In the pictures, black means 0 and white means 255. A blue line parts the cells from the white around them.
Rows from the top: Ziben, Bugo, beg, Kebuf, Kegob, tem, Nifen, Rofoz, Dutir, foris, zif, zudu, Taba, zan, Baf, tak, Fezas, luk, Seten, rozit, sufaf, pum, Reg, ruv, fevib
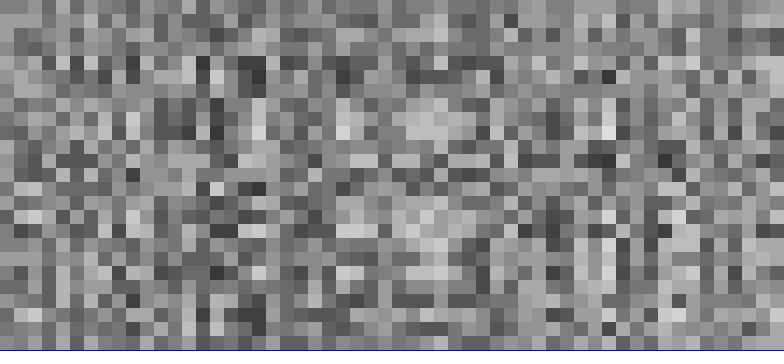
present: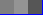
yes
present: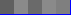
yes

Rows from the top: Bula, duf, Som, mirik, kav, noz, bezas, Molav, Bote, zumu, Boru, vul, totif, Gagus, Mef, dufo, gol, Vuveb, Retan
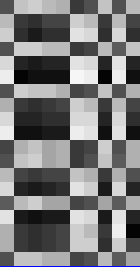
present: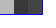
yes
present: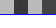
yes
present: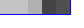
yes
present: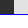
yes
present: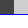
yes

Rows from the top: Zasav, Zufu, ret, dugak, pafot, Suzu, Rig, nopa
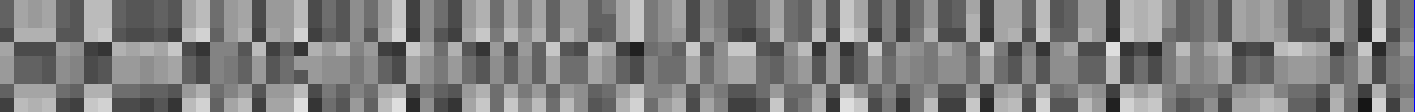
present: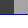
yes
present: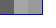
yes
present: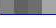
no
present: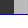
yes
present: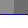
yes
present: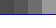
no
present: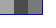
yes

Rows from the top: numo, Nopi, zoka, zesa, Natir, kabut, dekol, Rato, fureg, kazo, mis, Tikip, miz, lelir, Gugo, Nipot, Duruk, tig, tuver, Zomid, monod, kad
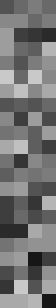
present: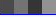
yes
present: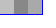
yes

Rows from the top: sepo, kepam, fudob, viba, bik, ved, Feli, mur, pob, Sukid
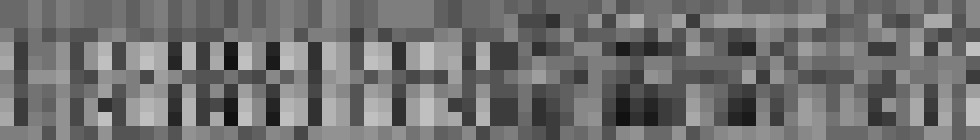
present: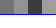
no
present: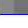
yes
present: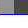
yes
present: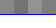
yes
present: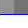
yes
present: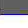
yes

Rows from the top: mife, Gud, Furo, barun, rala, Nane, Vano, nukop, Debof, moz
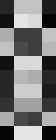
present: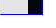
yes
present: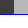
yes

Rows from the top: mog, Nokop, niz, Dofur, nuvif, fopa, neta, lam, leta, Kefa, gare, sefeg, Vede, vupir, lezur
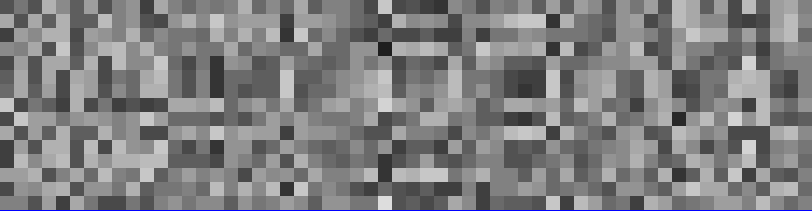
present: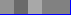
yes
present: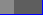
yes
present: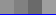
yes

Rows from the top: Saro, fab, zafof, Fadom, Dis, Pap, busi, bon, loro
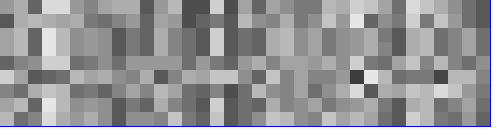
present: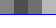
yes
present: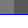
yes
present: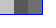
yes
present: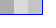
no

